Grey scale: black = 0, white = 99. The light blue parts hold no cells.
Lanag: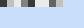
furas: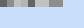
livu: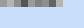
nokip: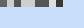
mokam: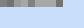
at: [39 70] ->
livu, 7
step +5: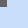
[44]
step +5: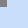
[55]

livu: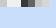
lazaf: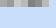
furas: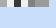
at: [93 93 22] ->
livu, 1
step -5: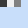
[17 88 45]

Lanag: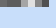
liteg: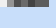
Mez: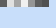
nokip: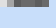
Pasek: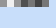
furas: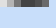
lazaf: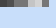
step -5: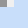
[53 88]
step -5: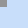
[53]
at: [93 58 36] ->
Mez, 3
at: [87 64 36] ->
nokip, 0
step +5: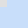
[92]
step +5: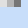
[92 75 51]
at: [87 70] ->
furas, 0

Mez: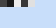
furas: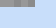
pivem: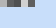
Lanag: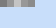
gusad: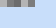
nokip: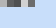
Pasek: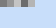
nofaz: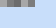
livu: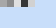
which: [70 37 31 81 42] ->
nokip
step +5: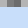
[75 53 47 75]
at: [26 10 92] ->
Mez, 0
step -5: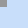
[54]
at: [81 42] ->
nokip, 3
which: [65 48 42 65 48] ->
nofaz

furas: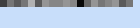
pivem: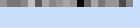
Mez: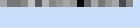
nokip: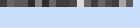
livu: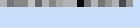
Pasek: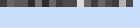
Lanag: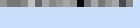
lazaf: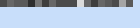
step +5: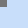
[51]
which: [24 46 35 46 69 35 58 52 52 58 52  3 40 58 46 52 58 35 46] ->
furas
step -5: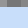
[53 41 41 47]
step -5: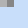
[64 47]
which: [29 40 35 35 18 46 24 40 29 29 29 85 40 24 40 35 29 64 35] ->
lazaf
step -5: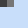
[19 41]

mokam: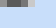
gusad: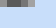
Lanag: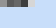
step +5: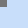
[51]
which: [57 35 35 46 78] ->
mokam
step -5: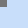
[41]
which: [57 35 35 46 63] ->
gusad

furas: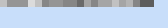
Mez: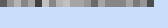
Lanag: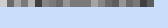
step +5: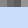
[57 46 41 63]
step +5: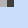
[75 30]
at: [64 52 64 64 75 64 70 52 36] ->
furas, 12
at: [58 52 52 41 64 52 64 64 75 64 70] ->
furas, 8

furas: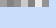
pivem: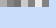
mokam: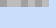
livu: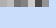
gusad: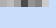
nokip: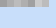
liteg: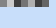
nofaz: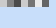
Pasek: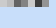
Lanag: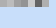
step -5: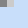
[46 74]
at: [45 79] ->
pivem, 2
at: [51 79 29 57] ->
livu, 3
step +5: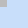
[78]
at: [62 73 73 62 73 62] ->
mokam, 0

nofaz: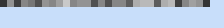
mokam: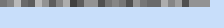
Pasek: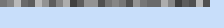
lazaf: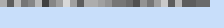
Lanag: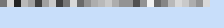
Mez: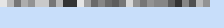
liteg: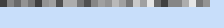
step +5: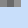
[57 46 62]
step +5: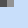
[36 62]
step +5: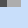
[36 72 72]
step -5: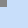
[47]
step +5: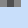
[57 36 57]

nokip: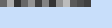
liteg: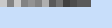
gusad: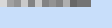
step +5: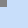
[56]
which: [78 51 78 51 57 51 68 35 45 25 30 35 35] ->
liteg
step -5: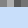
[46 63 30 40]
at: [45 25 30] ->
liteg, 8
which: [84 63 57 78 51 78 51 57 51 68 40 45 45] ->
gusad
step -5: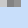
[73 46 52]
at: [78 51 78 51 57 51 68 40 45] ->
gusad, 3

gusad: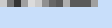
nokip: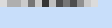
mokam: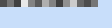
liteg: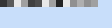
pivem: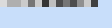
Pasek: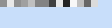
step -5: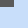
[30 30]
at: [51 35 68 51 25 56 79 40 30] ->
mokam, 4
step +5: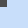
[35]
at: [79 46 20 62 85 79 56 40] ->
gusad, 0

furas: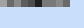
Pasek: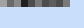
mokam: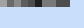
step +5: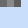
[46 58 41]
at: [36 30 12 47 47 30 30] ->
mokam, 3

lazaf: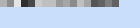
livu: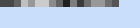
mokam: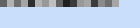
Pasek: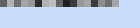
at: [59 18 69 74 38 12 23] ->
Pasek, 4
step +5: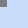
[54]
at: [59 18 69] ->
Pasek, 4
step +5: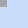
[69]
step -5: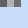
[33 64 38]

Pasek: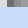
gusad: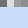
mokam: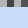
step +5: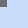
[48]
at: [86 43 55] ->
Pasek, 0
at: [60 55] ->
gusad, 2
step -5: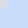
[81]
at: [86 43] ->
Pasek, 0
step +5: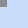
[60]
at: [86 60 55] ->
gusad, 1

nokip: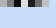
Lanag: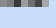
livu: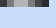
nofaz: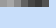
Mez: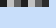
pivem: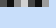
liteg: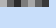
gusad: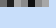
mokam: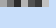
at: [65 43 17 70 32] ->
mokam, 0
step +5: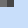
[48 32]

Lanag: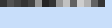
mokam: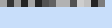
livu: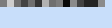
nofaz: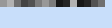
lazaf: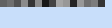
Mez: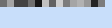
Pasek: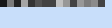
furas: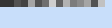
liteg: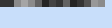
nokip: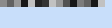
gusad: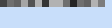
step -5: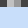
[21 70 54 21]
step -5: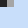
[ 9 59]
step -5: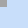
[59]
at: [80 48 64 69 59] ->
Mez, 8
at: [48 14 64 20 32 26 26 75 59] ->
Pasek, 1
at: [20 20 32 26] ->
furas, 0

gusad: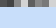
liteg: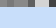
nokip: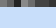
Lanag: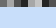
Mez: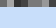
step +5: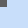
[42]
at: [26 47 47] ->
Mez, 3
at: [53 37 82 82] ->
liteg, 3
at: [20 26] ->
Mez, 2
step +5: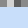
[58 87 42 58]
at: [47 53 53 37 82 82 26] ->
liteg, 1
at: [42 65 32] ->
Lanag, 0

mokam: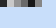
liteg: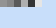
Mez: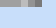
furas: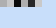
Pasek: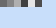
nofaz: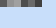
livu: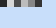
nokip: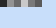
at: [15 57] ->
nokip, 0
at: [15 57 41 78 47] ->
nokip, 0
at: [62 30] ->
nofaz, 2
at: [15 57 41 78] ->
nokip, 0
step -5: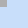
[63]
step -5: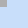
[63]
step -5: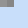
[52 47]

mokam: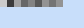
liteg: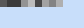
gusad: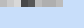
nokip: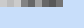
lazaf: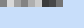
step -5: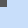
[29]
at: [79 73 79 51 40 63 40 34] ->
nokip, 0
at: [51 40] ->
nokip, 3

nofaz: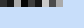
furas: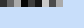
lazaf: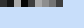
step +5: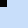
[7]
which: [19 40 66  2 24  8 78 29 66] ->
furas
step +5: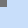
[50]

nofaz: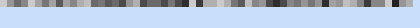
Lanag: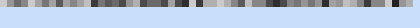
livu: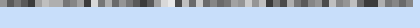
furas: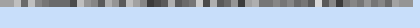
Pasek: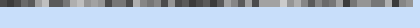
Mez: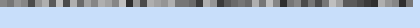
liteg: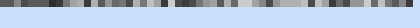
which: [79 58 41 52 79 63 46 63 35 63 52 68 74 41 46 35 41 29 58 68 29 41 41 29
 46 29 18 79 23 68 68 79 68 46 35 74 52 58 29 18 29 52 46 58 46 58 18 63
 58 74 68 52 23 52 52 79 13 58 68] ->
nofaz
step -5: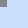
[47]
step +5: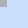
[73]
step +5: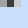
[68 28 84]

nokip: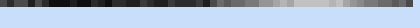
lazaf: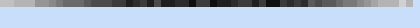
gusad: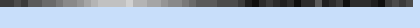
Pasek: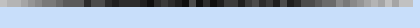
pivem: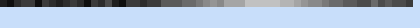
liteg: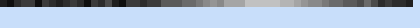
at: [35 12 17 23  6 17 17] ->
gusad, 45
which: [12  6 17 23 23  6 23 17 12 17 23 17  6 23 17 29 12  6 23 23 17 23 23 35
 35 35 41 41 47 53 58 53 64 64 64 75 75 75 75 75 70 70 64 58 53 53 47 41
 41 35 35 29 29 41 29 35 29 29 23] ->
pivem

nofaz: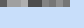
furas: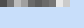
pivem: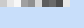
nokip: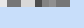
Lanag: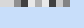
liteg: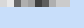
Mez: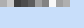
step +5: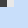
[30 95]
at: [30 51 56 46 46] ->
nokip, 5
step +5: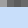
[67 46 41 46]
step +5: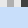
[95 73 95 30]

